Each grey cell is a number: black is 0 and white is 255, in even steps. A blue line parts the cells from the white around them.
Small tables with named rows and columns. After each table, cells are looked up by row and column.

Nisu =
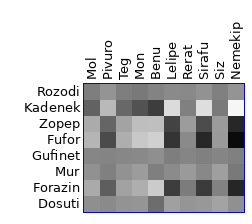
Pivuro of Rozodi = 148
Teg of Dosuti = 147
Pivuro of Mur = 128
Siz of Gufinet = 133
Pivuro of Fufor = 75
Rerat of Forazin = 124
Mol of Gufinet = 134
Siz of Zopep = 155
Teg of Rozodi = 126
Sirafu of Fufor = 39
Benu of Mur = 127
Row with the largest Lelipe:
Kadenek

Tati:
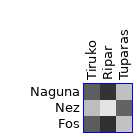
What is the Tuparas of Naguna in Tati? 192
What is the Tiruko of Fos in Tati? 92
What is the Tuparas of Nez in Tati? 98
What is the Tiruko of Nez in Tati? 189
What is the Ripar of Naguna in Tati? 51
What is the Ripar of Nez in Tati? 228
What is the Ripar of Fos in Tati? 48
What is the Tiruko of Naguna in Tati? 94
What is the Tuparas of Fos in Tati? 194
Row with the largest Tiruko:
Nez

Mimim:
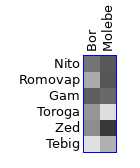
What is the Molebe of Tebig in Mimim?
176
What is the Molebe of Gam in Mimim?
105
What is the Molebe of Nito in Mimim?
89
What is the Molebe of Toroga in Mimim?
221
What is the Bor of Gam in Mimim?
94
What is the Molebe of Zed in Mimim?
56
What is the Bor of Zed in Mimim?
142
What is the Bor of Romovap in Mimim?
170

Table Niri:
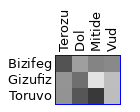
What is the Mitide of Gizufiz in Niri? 227
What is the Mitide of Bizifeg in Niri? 132
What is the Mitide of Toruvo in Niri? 57
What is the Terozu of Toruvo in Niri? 147
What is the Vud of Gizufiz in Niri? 190
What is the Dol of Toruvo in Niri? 86
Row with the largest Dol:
Bizifeg

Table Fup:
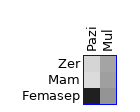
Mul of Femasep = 148
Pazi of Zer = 213
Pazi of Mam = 219
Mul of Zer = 164
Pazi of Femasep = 32
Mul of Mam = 159

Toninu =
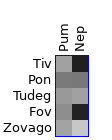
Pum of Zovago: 163
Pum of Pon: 122
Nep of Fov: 33
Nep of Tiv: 31
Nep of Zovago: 199
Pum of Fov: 141
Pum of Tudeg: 153
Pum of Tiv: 161
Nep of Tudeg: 161
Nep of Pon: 120

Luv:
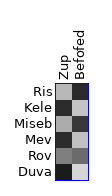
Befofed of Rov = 107
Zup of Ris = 184
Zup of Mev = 44
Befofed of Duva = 213
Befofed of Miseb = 56
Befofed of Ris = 42
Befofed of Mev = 193
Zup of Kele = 44
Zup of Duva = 27
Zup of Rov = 127
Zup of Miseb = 172
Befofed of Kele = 196
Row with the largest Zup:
Ris

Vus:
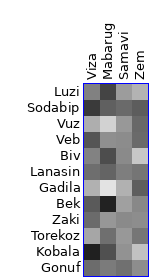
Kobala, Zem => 194
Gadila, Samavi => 177
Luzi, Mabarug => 68
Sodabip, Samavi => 106
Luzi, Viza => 129
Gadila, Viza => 177
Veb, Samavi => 140
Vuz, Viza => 174
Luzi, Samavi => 156
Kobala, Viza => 32
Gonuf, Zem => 141
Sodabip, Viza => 58
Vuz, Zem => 104
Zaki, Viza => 107
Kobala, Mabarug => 80
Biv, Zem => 199
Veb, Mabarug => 143

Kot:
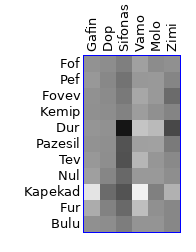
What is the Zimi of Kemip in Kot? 132
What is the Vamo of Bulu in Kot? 148
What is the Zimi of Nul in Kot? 142
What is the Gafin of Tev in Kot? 152
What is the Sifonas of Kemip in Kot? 130
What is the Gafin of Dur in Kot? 149
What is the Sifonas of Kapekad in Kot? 83
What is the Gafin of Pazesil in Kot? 146
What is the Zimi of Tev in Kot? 137
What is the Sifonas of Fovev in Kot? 121
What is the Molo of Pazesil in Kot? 161
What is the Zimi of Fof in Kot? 144
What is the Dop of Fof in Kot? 141
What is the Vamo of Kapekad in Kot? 241

